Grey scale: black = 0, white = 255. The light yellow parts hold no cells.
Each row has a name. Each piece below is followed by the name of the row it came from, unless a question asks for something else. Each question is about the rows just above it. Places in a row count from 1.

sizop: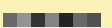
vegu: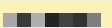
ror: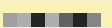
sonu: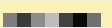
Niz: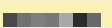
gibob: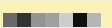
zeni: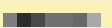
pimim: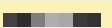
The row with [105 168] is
zeni
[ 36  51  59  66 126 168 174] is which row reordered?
vegu
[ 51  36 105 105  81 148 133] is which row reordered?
sizop
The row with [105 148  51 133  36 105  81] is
sizop
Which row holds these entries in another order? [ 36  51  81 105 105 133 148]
sizop
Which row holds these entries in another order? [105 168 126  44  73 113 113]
zeni
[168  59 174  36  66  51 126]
vegu

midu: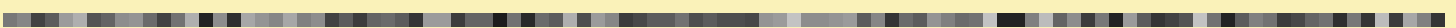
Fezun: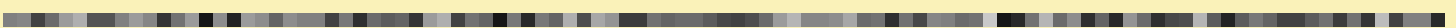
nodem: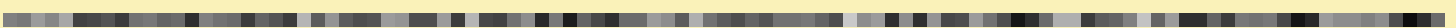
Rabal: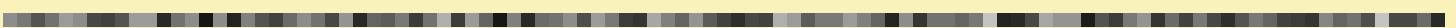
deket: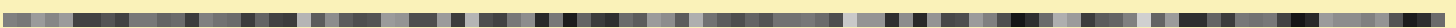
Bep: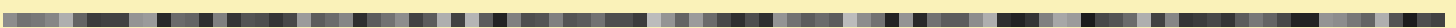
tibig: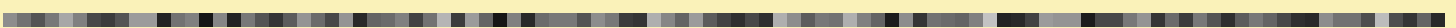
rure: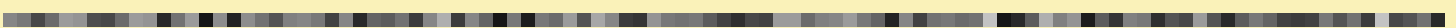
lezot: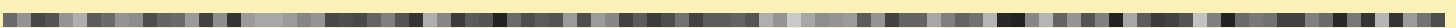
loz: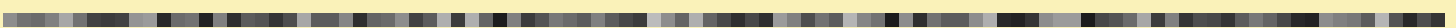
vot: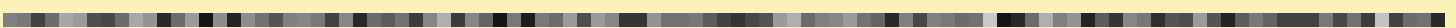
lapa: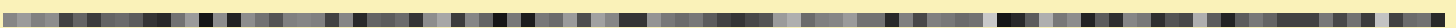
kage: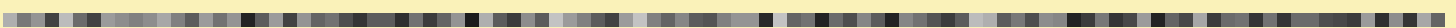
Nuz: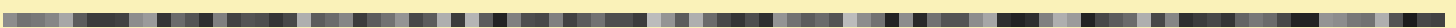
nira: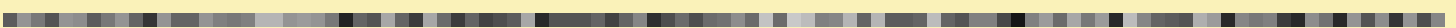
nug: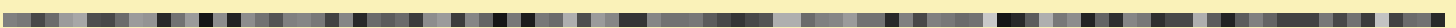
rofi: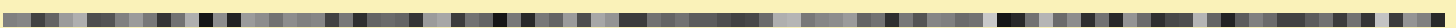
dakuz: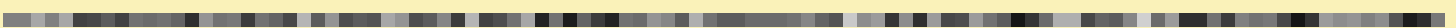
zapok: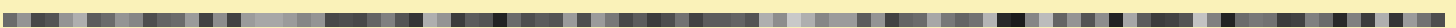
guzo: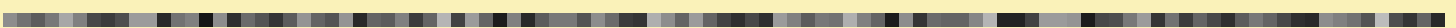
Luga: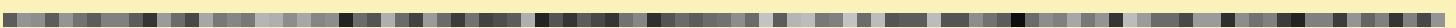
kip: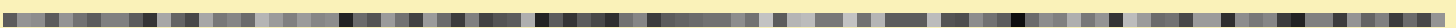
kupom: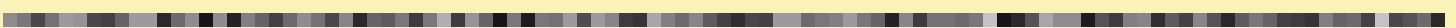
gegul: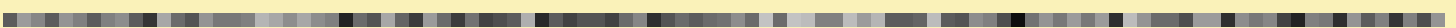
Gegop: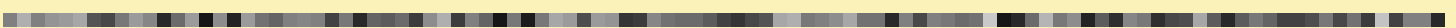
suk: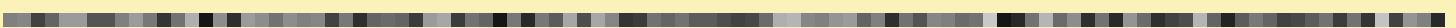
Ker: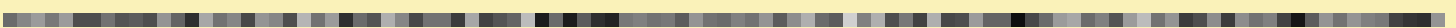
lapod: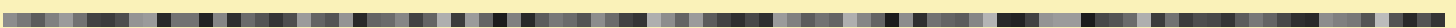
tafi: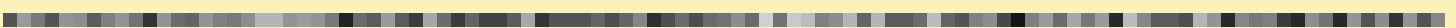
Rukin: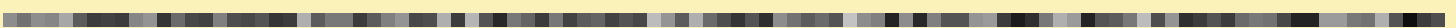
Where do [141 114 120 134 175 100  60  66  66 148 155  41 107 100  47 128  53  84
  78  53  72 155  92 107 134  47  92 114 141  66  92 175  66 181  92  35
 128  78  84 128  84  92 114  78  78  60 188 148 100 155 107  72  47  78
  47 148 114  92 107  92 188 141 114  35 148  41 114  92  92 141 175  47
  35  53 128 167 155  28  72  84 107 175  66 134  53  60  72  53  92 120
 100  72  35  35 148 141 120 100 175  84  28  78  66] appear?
Bep
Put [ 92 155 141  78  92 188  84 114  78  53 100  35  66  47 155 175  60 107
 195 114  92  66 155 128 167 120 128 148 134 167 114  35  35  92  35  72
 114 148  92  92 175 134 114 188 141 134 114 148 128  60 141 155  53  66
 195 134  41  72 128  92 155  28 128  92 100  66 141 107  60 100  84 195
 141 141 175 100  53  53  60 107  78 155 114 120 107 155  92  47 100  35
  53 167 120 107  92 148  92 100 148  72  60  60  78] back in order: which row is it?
midu
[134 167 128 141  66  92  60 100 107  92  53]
midu
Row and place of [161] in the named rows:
lapa, 43
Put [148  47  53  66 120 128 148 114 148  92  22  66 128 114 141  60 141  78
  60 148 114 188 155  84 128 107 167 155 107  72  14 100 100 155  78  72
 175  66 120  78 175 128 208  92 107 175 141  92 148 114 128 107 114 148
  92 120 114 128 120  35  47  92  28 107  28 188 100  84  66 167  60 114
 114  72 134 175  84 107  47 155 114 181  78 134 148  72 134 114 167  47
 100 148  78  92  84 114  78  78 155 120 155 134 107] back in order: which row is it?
Ker
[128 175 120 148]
kip

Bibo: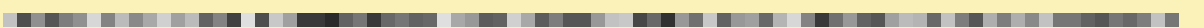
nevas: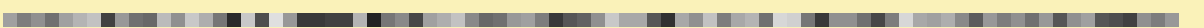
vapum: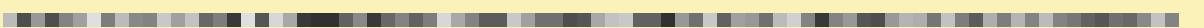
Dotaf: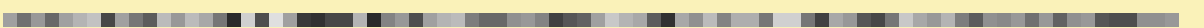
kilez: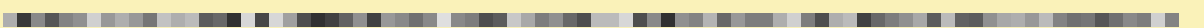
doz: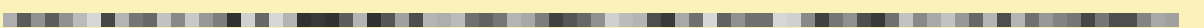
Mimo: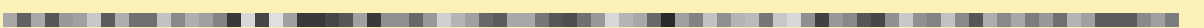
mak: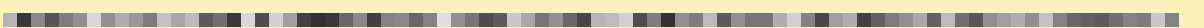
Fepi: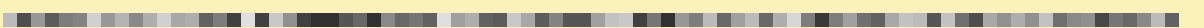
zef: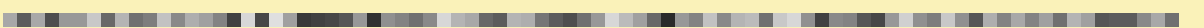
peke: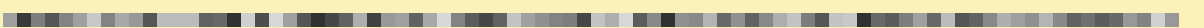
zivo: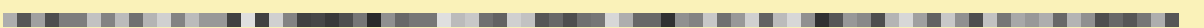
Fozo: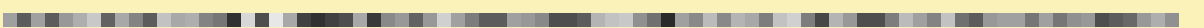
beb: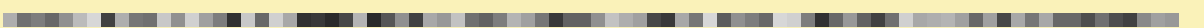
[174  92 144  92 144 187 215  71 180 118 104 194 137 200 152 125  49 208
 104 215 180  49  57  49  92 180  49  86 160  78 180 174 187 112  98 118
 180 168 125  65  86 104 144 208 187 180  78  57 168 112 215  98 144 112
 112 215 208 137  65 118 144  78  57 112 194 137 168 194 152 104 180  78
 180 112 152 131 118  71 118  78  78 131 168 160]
doz
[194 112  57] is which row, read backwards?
doz

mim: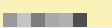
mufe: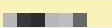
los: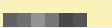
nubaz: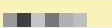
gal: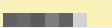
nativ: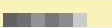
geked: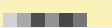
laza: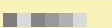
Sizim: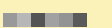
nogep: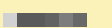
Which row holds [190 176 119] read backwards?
nubaz
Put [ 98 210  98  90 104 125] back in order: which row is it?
gal
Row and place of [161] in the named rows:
Sizim, 4

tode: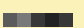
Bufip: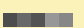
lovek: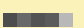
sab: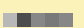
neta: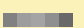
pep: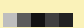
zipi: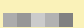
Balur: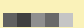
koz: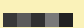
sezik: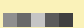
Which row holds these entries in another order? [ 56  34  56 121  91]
tode
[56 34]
tode
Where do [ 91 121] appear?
tode
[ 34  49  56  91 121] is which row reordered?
koz
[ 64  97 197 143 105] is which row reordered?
Balur

